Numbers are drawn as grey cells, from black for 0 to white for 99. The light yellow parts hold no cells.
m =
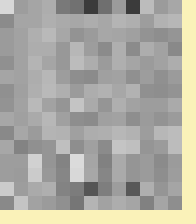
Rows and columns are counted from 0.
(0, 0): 84
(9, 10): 61
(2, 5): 57
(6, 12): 57
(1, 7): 65
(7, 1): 63
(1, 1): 64
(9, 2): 60
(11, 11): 54
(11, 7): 50
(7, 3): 63
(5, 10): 61
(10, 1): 51
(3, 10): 67
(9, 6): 67
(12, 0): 61
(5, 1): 63
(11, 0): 61
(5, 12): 60
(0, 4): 47
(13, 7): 49
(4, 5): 73
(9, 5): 62
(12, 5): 84
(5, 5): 55
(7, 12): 66
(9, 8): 71
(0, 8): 60
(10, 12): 73
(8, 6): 54
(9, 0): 53
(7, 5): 76
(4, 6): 67
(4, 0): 56
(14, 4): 56

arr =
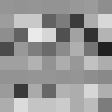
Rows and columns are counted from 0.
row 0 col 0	58
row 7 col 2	76
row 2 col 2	91
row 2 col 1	38
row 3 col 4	54
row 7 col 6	73
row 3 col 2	49
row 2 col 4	31
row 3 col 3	41
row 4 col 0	62
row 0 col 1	57
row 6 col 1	22
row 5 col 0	57
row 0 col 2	58
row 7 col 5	67
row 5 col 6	55
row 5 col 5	58
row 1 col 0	61

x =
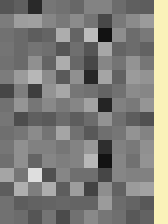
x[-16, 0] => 33
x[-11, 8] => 38
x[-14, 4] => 67
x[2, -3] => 55
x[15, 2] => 33
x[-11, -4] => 64
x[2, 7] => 7
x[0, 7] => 51
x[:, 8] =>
[42, 47, 55, 39, 45, 38, 44, 50, 43, 46, 50, 52, 52, 38, 42, 43]
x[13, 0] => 36
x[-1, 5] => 44
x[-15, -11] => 48
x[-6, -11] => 46
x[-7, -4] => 43
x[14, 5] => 39
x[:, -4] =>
[51, 28, 7, 65, 52, 64, 39, 14, 57, 43, 18, 7, 27, 55, 60, 46]
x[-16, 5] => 40
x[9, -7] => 64
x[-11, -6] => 56
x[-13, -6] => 43
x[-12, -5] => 27
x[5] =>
[48, 60, 71, 54, 35, 56, 15, 64, 38, 60, 57]
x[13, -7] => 36
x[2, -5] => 73
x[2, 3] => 39
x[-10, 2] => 24
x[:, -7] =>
[44, 47, 67, 33, 67, 35, 65, 47, 42, 64, 46, 49, 52, 36, 40, 29]
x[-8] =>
[46, 30, 37, 35, 42, 36, 42, 57, 43, 36, 31]
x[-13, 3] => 43
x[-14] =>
[44, 41, 36, 39, 67, 39, 73, 7, 55, 42, 47]
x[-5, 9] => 44

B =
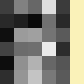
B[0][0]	24
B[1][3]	44
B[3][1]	42
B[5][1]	58
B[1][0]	16
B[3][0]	26
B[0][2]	40
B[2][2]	62

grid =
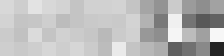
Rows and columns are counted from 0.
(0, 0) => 84
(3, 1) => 78
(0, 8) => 82
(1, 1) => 76
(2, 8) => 79
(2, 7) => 72
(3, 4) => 80
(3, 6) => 79
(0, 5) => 76
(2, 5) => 79
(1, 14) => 34
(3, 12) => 37
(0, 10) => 64
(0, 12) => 79
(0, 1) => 80
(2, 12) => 95
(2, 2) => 85
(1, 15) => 38

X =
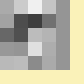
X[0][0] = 66
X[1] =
[63, 30, 24, 44, 58]
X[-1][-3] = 54
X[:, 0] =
[66, 63, 40, 59, 72]
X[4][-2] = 66
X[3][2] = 87
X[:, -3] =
[93, 24, 73, 87, 54]

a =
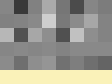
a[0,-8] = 52
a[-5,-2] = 52
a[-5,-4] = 46
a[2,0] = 71
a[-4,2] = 53
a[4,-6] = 55
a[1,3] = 80
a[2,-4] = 31
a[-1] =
[54, 43, 55, 58, 44, 49, 43, 39]
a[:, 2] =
[50, 53, 65, 52, 55]
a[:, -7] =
[22, 51, 32, 53, 43]

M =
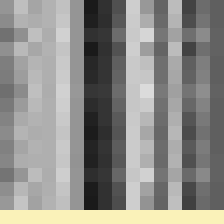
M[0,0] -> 58
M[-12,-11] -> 58
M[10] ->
[50, 64, 69, 68, 78, 58, 14, 20, 36, 79, 72, 42, 67, 35, 48, 37]
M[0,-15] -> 74
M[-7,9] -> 78
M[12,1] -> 58
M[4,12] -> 66
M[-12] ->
[56, 72, 65, 69, 76, 58, 10, 19, 32, 80, 61, 39, 73, 26, 43, 38]
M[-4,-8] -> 34
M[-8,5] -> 58
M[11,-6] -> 68
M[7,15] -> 37
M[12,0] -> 45
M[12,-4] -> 64
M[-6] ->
[54, 70, 67, 68, 76, 58, 11, 18, 33, 79, 65, 40, 71, 29, 44, 37]
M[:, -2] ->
[42, 45, 54, 43, 49, 50, 55, 51, 47, 44, 48, 46, 53, 43, 41]
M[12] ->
[45, 58, 73, 67, 80, 58, 18, 21, 40, 77, 81, 45, 64, 41, 53, 38]
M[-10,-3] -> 38
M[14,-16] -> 59
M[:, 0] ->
[58, 54, 44, 56, 49, 48, 43, 47, 51, 54, 50, 52, 45, 55, 59]
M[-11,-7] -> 78
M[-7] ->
[51, 66, 69, 68, 78, 58, 13, 20, 35, 78, 71, 42, 68, 33, 47, 37]
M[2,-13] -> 67
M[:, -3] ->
[26, 30, 43, 26, 37, 38, 45, 40, 33, 29, 35, 31, 41, 28, 25]
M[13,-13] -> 68
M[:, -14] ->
[64, 67, 74, 65, 70, 72, 74, 72, 69, 67, 69, 68, 73, 65, 63]
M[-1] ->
[59, 76, 63, 69, 74, 58, 10, 19, 30, 80, 57, 39, 74, 25, 41, 37]
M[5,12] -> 65

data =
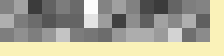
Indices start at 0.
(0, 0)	51
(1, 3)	33
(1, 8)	25
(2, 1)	56
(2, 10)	67
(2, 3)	59
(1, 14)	37
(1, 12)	53
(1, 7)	61
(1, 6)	88
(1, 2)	42
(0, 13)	49
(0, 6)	98
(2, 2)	49
